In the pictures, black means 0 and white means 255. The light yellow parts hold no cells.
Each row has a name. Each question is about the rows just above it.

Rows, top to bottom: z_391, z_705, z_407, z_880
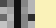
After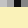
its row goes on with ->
[181]
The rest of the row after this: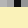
[181]
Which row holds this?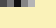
z_391
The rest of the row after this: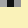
[181]
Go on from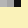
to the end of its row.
[149 181]
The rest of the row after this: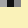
[181]

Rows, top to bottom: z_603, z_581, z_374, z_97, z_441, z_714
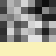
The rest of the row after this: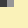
[ 74 125 227 227 100 180]
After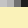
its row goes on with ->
[113]
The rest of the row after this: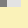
[100 180]

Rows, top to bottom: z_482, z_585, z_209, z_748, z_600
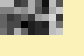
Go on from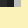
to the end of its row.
[113]
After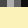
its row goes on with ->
[189  86]
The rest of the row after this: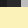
[201]
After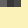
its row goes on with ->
[ 99  56 158 173 215  56]
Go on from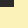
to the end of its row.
[189 201]
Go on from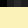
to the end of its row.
[189 113]

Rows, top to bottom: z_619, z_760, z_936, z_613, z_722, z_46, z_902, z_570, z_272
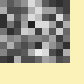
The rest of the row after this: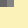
[132 117 161  62 117]
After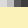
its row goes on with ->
[219 103]
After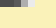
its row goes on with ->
[219  77  48 174]
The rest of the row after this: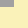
[90 62]

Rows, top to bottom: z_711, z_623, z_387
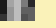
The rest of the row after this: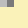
[40]
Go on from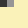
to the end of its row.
[189  81  96]
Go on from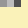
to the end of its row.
[96]
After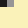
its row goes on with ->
[189  96  96]
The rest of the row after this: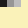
[96 96]

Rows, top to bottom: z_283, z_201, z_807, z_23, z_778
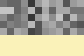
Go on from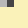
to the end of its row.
[168 101 168 168 117 117]
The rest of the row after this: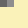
[ 55 155 184 155 168  85 155 168]
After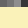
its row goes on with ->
[155 184 142 196  85 184 129]
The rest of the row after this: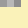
[196  85 184 129]
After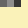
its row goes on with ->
[155 184 155 168  85 155 168]
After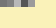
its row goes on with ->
[168 129 155 101  85]

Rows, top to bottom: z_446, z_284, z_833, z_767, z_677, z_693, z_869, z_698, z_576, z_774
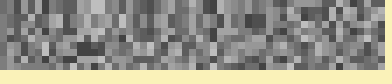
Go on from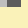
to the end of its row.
[125 109 109 163  67 151 163 125 109 109 163]
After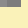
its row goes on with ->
[125 125 109 151 109 190 109 151  67 125 178 109 151 109 125 178 109 139
 109 163 151 139 178  79 109 190 125 109  93  79 109 109  67 151 139 139
 190  93  93 125 109 109 163  67 151 163 125 109 109 163]
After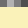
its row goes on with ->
[ 93  93  79 178  79 178 163  93 125 151 178]
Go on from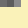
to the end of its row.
[139  93 109 163 178  79 125 139 178 125 151 163 109 190 139  93 139  93
 151 163  93 109 125 163 109 151 125  79 163 109 125  67  79  79 151 125
 125 109 125 190 163 109 163  79 163  93 139 151 178 139  79]

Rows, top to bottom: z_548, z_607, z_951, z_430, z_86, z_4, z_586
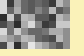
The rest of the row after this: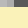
[ 59 185 157]
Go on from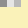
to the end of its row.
[157 117  89 143]
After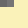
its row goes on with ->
[172 172 143]
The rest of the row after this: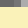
[172 143]
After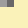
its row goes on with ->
[ 89 104  89  59 185 143]
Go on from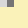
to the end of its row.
[201 143 104 104 117 172 172 143]
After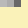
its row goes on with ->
[ 89  75 185 143]

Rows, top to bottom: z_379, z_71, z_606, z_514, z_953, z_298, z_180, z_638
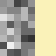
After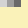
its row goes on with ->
[106]
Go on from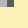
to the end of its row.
[ 79 119 145]

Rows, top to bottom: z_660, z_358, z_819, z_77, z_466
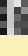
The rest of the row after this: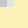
[93]
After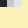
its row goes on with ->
[93]
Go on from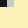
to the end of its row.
[105  65]
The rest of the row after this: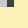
[147]
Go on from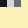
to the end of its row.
[65]

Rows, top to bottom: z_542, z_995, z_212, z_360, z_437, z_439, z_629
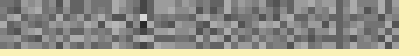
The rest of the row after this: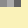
[140 171 140  99 115 156  99 156]
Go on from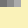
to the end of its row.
[156 171  99 156 140 115 156 156  83 156  99 115 140 156 115 115 115 171
  83]

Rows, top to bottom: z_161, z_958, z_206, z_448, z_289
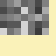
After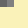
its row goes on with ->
[157 101 115  74 128]
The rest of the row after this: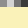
[170]
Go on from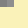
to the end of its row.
[115 142 170 128]
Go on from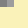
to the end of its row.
[101 115  74 128]
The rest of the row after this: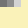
[115  59 170]
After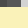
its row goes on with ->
[115  74 101]

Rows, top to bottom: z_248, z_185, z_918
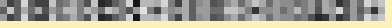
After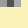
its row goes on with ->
[155 212  95 155  95 140  53 170]
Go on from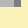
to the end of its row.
[183 155 110 196 170 126  82 155 226 126  66 170 140 155 170  95 155 155
 110 110 196 196 170 126  53 140 140 155 110 140 183 126 155  82 170 155
 212  95 155  95 140  53 170]

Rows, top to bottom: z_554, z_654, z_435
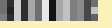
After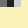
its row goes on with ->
[ 46 167 111 231  19 167 193 126 139  71 193]
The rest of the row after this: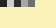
[231  19 167 193 126 139  71 193]
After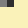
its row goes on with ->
[205  46 167 111 231  19 167 193 126 139  71  98]

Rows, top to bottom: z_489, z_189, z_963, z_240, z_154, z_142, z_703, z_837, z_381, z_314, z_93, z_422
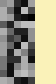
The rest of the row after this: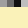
[75]
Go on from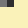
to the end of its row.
[ 46 174  16]
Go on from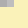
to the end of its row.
[159]
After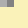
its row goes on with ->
[46]

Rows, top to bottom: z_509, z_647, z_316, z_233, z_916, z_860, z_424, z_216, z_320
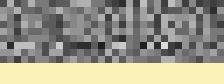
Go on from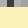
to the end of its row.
[148 148 162  77 148  92 106]
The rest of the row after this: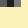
[190 202 121 106  31 190  46 218  62  46 148  77 148  92  62 148]
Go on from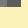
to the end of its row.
[162 148 148  92 148 148  77 162 134 162 106 148 162  77 162 176 106 106
 148  77 162 121 121]
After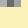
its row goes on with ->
[176  62 176 162 148 148 162  77 148  92 106]
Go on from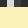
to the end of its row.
[148  77 148  92  62 148]

